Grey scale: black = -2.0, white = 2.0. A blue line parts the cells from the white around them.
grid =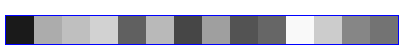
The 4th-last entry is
1.9
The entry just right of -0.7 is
-0.4
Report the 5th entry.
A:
-0.5
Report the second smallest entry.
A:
-0.9

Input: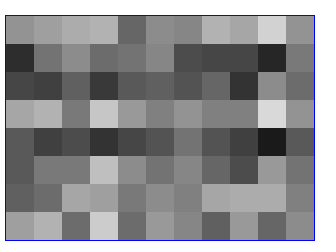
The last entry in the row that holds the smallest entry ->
-0.6
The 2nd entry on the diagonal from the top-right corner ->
-1.4
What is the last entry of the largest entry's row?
0.3
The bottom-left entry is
0.5
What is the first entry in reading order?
0.3
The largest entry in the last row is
1.2
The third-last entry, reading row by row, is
0.4
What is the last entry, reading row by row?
0.2
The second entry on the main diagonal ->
-0.2
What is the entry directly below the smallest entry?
0.4
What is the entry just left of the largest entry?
0.0
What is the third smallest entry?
-1.3
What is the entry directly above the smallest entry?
1.4
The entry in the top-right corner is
0.3
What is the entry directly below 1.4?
-1.6
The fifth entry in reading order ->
-0.4
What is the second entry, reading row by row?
0.5
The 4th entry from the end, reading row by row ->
-0.5
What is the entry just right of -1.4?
-0.1
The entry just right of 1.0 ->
0.2
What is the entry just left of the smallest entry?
-1.0
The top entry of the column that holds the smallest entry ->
1.3
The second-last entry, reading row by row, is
-0.4
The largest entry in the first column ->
0.6

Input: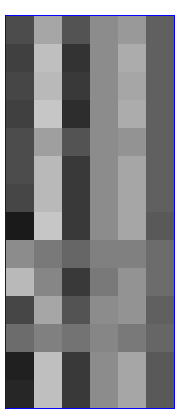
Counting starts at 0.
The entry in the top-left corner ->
-0.8
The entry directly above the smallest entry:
-0.9
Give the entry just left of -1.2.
1.0
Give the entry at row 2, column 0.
-0.9
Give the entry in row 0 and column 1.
0.6
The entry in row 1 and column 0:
-1.0
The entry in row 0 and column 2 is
-0.7
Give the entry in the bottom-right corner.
-0.6
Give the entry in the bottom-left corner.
-1.4
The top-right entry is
-0.5
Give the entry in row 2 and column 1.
0.9
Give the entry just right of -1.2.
0.2

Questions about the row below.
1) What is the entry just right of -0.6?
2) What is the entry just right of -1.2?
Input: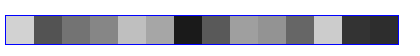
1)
0.5
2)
-1.3

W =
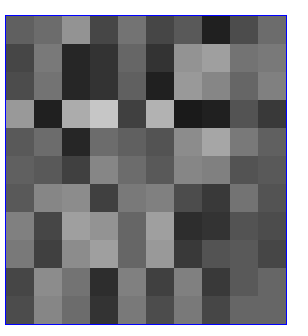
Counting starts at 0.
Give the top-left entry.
-0.5
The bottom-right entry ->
-0.4
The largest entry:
1.1
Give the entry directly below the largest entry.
-0.3
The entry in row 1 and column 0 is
-0.9
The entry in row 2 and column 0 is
-0.8
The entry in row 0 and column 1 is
-0.3
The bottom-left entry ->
-0.8
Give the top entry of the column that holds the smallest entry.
-0.6
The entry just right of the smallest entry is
-1.5
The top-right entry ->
-0.3
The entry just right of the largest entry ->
-1.0
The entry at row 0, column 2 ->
0.3
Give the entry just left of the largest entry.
0.7
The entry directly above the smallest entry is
0.4
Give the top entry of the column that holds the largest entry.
-0.9
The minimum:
-1.6
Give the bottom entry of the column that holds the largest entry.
-1.2
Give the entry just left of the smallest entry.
0.8
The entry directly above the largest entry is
-1.2

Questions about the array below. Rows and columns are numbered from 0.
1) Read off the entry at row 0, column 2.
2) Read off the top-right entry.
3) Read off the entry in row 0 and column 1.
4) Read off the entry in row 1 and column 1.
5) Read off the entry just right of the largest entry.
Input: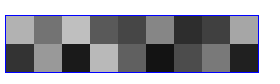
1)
1.0
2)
0.6
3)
-0.2
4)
0.4
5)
-0.6

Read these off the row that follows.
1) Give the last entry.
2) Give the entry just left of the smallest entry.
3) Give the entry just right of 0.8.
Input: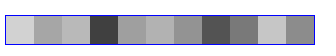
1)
0.2
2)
0.9
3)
0.3

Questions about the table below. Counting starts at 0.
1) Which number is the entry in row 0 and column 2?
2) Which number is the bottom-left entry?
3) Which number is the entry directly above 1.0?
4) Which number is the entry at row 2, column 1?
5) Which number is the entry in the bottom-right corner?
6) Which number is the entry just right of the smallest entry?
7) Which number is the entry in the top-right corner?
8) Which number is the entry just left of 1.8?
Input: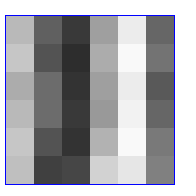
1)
-1.1
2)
1.0
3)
1.1
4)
-0.3
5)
0.0
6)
0.7
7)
-0.4
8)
0.4

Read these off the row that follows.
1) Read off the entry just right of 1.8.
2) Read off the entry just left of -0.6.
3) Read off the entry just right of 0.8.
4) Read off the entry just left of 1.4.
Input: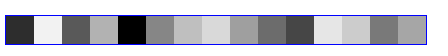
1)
-0.6
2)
1.8
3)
-2.0
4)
1.0

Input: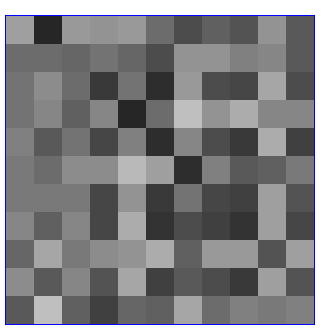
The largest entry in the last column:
0.5
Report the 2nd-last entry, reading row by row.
-0.1
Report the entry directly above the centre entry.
-1.3
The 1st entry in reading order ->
0.5
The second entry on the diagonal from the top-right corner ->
0.1
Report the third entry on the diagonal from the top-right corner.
-0.9
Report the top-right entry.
-0.6
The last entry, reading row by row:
0.0
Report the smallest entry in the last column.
-1.0
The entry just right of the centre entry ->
-1.3
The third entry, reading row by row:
0.4
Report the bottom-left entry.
-0.6
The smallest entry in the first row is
-1.4
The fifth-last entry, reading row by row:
0.6
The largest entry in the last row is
1.0
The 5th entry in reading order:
0.4
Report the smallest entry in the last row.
-1.0
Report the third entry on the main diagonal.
-0.3
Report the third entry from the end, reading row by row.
0.0
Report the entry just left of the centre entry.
0.9
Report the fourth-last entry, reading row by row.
-0.3

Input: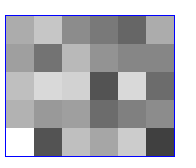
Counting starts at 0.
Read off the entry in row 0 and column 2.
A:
0.2
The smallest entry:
-1.0
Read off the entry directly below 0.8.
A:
2.0
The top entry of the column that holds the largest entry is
0.7
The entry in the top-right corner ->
0.7
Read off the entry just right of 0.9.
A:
0.3
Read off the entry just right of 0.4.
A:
0.5
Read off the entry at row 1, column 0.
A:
0.5
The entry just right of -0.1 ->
-0.4

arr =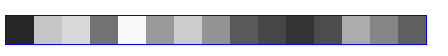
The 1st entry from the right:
-0.5
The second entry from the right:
0.1
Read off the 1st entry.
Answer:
-1.4
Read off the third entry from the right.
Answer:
0.7
